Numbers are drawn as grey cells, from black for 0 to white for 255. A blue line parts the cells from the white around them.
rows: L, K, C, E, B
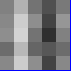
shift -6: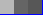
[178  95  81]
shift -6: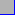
[172]
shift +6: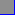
[148]
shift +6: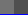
[121  86]
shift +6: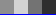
[148 217 121  53]
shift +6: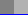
[135 184]

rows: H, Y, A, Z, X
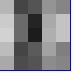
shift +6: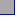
[175]
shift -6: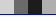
[204 100  22 169]
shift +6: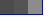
[ 82  90 146]

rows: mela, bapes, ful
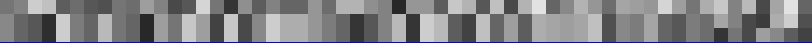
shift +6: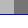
[191 123]
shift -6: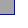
[159]
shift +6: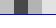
[198  79 185 232]
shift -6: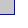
[193]
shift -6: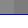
[130 118]

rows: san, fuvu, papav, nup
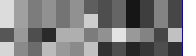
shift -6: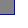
[125]
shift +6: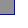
[151]
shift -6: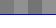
[118 139 110 139]

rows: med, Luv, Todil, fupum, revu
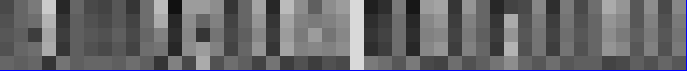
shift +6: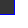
[59]
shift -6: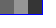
[ 96 143  47]
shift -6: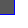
[81]
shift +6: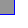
[155]
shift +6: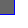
[108]
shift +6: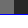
[116  45]
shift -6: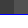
[55 75]

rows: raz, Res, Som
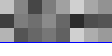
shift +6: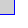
[214]
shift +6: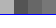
[186  90 109 125]
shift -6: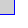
[202]
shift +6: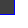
[69]

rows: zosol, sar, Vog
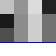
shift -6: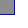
[135]
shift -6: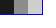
[ 20 135 201]
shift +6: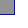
[153]
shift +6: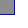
[147]
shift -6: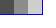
[ 72 135 201]
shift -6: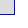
[214]

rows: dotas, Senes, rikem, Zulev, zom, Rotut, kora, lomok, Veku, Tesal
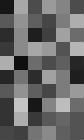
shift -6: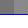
[110 132]
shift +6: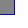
[138]
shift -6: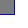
[118]

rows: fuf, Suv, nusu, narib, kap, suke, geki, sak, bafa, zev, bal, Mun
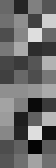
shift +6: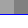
[169 134]
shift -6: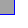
[157]
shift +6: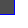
[83]
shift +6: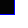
[10]
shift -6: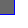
[98]

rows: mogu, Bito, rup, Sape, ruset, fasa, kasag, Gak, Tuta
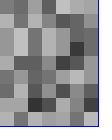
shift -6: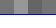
[110 145  95 110]
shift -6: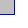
[186]

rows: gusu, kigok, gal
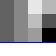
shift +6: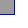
[162]
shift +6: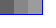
[104 141 162]
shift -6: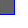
[92]
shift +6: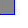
[141]
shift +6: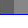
[104 141]
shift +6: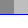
[141 196]

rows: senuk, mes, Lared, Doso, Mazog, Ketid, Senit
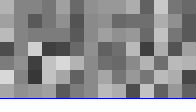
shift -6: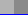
[173 132]
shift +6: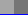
[172 124]

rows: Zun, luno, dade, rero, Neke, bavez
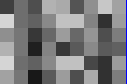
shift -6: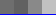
[104  91 131 187]
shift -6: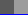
[ 84 150]
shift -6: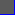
[84]
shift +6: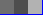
[116  84 184]
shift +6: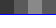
[ 61  96 143  96]
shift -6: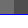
[104  72]

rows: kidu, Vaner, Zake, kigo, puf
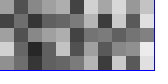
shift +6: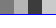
[129 187  66 208]
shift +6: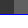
[ 60 102]

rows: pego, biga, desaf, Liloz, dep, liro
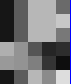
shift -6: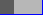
[ 86 177 177]
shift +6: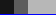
[ 28  98 189 189]
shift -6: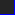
[31]
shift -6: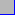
[177]
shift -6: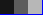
[ 16  86 177]

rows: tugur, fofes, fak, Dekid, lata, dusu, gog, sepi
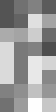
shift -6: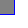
[123]
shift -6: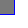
[115]
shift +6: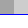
[170 211]
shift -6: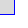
[212]
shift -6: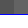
[78 93]
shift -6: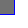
[107]
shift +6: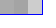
[177 170 211]

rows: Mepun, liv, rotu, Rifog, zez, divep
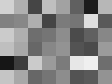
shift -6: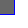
[97]
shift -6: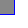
[129]
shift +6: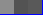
[147  89  95]
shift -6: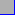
[169]

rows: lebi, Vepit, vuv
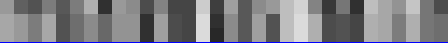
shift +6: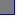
[130]
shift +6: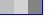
[196 217 137]
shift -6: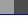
[153  70]

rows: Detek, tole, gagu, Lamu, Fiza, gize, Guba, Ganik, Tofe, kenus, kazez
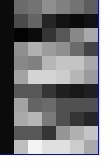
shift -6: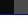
[ 5 68]
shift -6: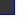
[47]
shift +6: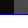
[17 80]
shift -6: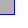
[170]
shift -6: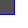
[74]

